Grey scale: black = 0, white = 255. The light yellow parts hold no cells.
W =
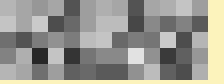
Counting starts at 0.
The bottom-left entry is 181
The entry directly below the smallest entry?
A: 112
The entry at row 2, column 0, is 112
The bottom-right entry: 174
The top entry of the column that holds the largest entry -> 84
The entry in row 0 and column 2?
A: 151
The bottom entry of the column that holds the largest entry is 145
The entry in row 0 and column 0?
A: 181
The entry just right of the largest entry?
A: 145
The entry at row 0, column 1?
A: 166
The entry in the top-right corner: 158
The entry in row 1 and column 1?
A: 166
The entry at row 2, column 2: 124
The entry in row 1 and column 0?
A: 195
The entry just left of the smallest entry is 174
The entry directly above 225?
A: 124

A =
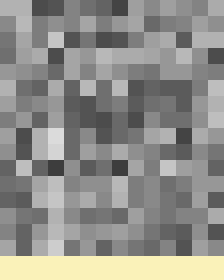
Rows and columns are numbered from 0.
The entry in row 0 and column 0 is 178
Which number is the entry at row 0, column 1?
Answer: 178
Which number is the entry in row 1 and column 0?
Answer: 137
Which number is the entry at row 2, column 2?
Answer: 125
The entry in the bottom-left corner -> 165
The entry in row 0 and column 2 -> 76
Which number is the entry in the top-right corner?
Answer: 171
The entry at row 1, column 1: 184
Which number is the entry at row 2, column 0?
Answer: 117
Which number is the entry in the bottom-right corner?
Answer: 137
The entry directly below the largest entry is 212
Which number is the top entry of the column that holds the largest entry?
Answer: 83
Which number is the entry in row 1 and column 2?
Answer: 125

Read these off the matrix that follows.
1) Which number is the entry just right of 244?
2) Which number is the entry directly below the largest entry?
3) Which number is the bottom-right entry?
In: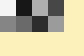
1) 23
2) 133
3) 155

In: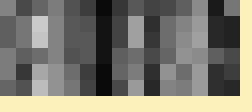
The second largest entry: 195
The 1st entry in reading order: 131
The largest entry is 202
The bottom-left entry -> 101
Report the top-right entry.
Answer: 117
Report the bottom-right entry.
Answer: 40
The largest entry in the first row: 139
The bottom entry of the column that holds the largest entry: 188
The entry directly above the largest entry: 101
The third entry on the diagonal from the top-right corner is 160
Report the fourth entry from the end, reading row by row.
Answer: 123
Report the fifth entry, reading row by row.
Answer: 81
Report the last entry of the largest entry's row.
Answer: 33

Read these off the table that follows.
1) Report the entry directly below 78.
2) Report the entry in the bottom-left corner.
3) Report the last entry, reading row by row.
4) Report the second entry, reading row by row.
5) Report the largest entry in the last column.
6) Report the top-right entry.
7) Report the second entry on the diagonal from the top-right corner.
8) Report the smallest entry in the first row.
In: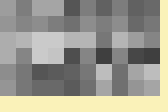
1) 97
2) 149
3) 165
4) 125
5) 189
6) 105
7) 105
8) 85

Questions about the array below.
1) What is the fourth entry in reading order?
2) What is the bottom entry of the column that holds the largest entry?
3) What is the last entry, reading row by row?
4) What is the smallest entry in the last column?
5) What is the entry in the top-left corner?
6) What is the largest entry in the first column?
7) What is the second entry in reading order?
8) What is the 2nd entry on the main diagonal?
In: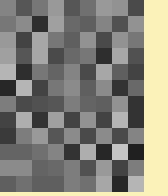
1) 152
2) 39
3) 181
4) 32
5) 131
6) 181
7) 86
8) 139

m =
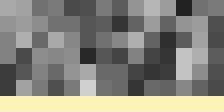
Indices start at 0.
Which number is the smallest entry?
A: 33
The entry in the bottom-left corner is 60
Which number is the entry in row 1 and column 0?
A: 148
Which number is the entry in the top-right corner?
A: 121
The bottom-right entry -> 74
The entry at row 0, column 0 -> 168
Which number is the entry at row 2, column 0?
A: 129
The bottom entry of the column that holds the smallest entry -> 135
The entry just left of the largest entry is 121
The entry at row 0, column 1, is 162
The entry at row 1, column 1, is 155
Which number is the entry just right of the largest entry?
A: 113
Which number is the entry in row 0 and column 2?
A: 113
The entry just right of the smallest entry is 113
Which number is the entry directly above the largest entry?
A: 168
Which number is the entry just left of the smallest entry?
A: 155
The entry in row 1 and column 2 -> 141

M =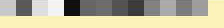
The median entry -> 123
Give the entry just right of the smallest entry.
102
